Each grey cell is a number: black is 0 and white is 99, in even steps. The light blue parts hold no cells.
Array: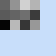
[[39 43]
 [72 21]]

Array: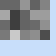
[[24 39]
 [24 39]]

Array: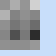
[[51 56]
 [46 51]]

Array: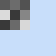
[[22 52]
 [41 84]]

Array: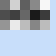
[[25 40]
 [91 73]]

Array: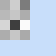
[[77 67]
 [24 97]]

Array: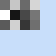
[[ 8 28]
 [81 21]]

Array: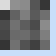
[[38 49]
 [44 36]]

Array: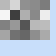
[[24 68]
 [59 33]]
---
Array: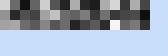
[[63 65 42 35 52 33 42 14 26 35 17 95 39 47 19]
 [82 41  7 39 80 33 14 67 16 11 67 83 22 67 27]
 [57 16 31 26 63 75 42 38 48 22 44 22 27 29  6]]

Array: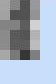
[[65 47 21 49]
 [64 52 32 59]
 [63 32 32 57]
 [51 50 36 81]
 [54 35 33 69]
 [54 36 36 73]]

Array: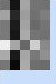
[[46  4 66 43 42]
 [44  8 64 45 44]
 [63 15 61 44 49]
 [47 11 63 41 45]
 [47  9 66 45 44]
 [92 65 40 80 53]
 [66 10 64 47 56]]

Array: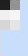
[[83 89]
 [12 57]
 [93 95]]

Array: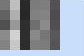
[[51 77 17 49 48 33]
 [46 74 16 48 49 32]
 [38 68 15 50 51 30]
 [31 59 18 43 54 31]
 [54 81 18 53 46 34]]

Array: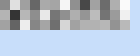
[[63 39 92 52 64 43 83 63 69 69 71 57 72]
 [54 87 62 40 66 64 95 56 28 63 42 68 97]
 [70 20 71 55 90 46 56 68 58 73 45 60 93]]

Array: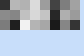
[[48 12 94 70 65 10 52 20]
 [19 71 69 85 61 26 49 63]
 [54 52 75 84 76 15 68 60]]
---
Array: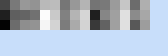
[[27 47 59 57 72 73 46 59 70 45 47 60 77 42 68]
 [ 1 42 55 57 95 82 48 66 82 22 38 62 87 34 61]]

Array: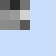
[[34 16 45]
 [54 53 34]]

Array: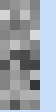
[[52 57 63 50]
 [54 42 50 57]
 [61 75 60 51]
 [32 65 28 26]
 [51 66 59 20]
 [55 33 56 51]]

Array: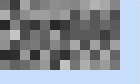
[[43 23 64 43 50 55 53 52 61 69 65 52]
 [15 51 28 21 41 15 22 35 40 34 40 35]
 [56 29 44 47 36 52 40 65 30 62 34 62]
 [48 38 42 49 59 25 75 45 67 53 60 46]]

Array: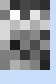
[[69 18 27 24 18]
 [83 73 84 67 79]
 [64 11 48 29 55]
 [48 68 59 50 14]]

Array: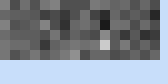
[[50 30 43 32 46 50 31 31 31 47 44 39 41 32 40 30]
 [50 32 34 38 51 30 19 40 43 36 10 44 43 30 41 30]
 [46 42 42 36 22 38 42 46 43 46 79 35 47 31 39 30]]

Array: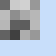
[[41 79 81 59]
 [71 37 36 72]]

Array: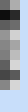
[[41 67]
 [36 42]
 [52 64]
 [37 83]
 [52 83]]
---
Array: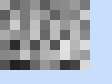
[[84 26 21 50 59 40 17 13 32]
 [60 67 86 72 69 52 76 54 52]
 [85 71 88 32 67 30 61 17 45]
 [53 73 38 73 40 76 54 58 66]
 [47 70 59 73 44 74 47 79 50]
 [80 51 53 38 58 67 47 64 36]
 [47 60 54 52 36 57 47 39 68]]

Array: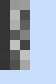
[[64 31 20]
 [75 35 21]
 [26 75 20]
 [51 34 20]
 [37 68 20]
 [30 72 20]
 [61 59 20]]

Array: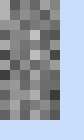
[[34 46 64 39 59 38]
 [40 54 48 41 64 52]
 [23 41 67 57 57 38]
 [42 42 54 41 59 55]
 [39 44 64 39 51 24]
 [60 49 41 55 35 62]
 [28 56 73 43 51 28]
 [57 39 50 45 53 66]
 [33 37 75 52 52 37]
 [43 50 47 40 58 57]
 [57 36 49 55 45 69]
 [51 62 40 52 35 69]]

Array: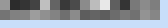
[[52 57 44 47 42 36 39 36 54 43 51 56 61 51 50 45]
 [49 54 47 20 37 90 73 54 29 22 39 74 26 20 17 59]]

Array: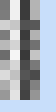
[[58 26 88 59]
 [50 28 84 67]
 [29 33 75 85]
 [47 29 83 69]
 [76 22 95 42]
 [44 29 82 72]
 [69 23 92 48]
 [34 32 77 81]
 [69 23 93 48]
 [70 23 93 47]]

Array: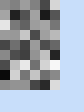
[[85 16 27 57 57 54]
 [53 43 76 46 81  4]
 [96 82 44 90 75 29]
 [14 75 57 25 30 53]
 [40 30 60 26 43 27]
 [72 62 29 77 59 60]
 [46 64 61 38 47 89]
 [33 10 63 32 13 64]
 [83 28 50 61 50 55]]

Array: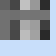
[[16 63 73 28 44]
 [24 61 66 29 44]
 [45 45 46 43 44]
 [17 59 75 27 38]]

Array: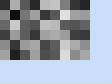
[[65 54 85 34 30 62 33 12 63]
 [55 66 79 36 27 65 60 21 54]
 [22 24 61 66 62 21 36 60 24]
 [38 33 35 72 74 32 37 78 40]
 [60 62 87 34 21 62 46  6 54]
 [14 20 49 76 72 15 34 67 18]]

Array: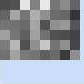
[[55 23 41 37 45 47 63 44]
 [27 56 45 77 56 31 71 48]
 [26 30 31 44 62 37 46 62]
 [33 59 56 32 64 41 44 45]
 [20 40 42 56 68 46 64 39]
 [39 54 46 90 50 89 32 29]]
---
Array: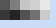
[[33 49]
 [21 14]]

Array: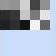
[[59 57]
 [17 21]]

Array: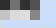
[[18 44]
 [76 85]]

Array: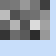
[[45 47]
 [73 31]]

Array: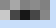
[[53 65]
 [78 27]]

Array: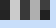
[[15 79]
 [14 79]]

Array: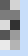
[[36 82]
 [48 48]]
